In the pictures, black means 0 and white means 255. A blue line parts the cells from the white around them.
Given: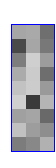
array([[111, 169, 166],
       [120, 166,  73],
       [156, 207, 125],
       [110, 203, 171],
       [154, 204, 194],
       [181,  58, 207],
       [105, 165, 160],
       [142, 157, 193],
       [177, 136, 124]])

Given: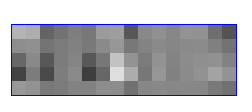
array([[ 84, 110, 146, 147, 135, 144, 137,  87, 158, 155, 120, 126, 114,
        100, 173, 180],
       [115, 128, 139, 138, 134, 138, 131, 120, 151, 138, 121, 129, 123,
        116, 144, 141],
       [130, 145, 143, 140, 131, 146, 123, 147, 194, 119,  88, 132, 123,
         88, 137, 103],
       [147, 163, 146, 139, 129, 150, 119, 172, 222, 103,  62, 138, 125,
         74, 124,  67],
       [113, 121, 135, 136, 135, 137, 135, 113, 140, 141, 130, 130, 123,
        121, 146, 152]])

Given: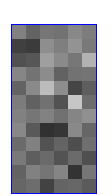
array([[125, 136, 114, 118,  99, 129],
       [121, 147, 127, 142,  59,  64],
       [178, 119, 138, 159,  86,  81],
       [116, 114,  98, 140, 115, 134],
       [ 94,  69, 141, 188, 137,  99],
       [108, 198,  82, 113,  97, 124],
       [144, 133, 113, 130, 118, 129],
       [102, 137,  54,  49,  89, 136],
       [111,  78, 100,  82, 129, 107],
       [ 79, 107,  83, 106,  94, 121],
       [118,  51, 133, 117, 129,  98],
       [ 91, 103, 100,  66, 109, 102]])

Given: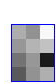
array([[248, 146, 173],
       [194, 180, 151],
       [ 27, 151, 115],
       [175, 146,  89]])

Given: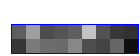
array([[ 50,  55,  82, 195,  95,  85,  77, 159,  94],
       [ 15, 103,  68,  78, 136, 107, 109, 122,  55]])

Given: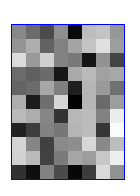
array([[151, 195, 189,  10, 142,  75, 107, 136],
       [157, 224, 195, 164, 129,  98, 174, 148],
       [ 68, 145,  20, 121, 130, 208, 154, 219],
       [168, 161, 186, 170,  23, 107,  96, 108],
       [112, 153, 181,  31, 128, 167, 107, 100],
       [157, 106, 182,   3, 214, 111,  28, 173],
       [236, 130, 187, 183,  51, 134, 173, 185],
       [251,  54, 188, 181, 119, 130,  62,  33],
       [189, 137, 216, 142, 138,  65, 134, 212],
       [238, 199, 157, 166, 123,  66, 185, 209],
       [146, 218,  60,   7,  75, 130,  14,  49]])
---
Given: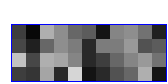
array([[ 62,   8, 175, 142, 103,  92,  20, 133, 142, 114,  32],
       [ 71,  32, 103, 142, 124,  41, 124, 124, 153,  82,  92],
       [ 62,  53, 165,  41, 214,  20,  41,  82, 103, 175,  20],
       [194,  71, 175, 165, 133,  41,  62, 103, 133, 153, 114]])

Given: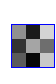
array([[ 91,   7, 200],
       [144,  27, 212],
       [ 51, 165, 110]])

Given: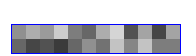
array([[103,  70,  82,  59, 103, 144, 114, 195, 134, 195, 125, 125],
       [144, 173, 155, 204, 125, 103, 173, 213,  82, 164,  70, 164]])

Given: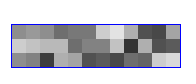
array([[142, 130,  61, 175, 164,  81,  91,  72, 110, 101, 205, 217],
       [142, 153, 142, 110, 120, 120, 205, 227, 175,  81,  72, 164],
       [205, 194, 185, 185, 110, 130, 130, 194,  51, 175,  81,  91]])

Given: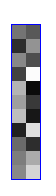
array([[180,  11],
       [190,  23],
       [106,  45],
       [159,  57],
       [136,  78],
       [116,  88],
       [ 45, 147],
       [125, 171],
       [136, 212],
       [ 33, 223],
       [ 66, 252]])

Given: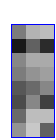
array([[ 25,  97,  43],
       [ 87, 106, 135],
       [ 75, 135,  64],
       [124, 147, 159],
       [135, 170, 170],
       [124, 179, 189],
       [106, 189, 189],
       [147, 200,  97]])
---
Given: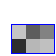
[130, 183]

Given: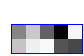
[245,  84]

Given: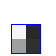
[ 41, 159]

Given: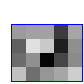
[166,  31,   5, 111]

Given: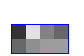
[103, 156]

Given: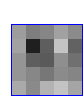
[139, 196,  90, 135, 170]

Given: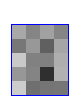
[133,  96, 129, 151]

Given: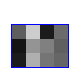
[107, 128, 175]
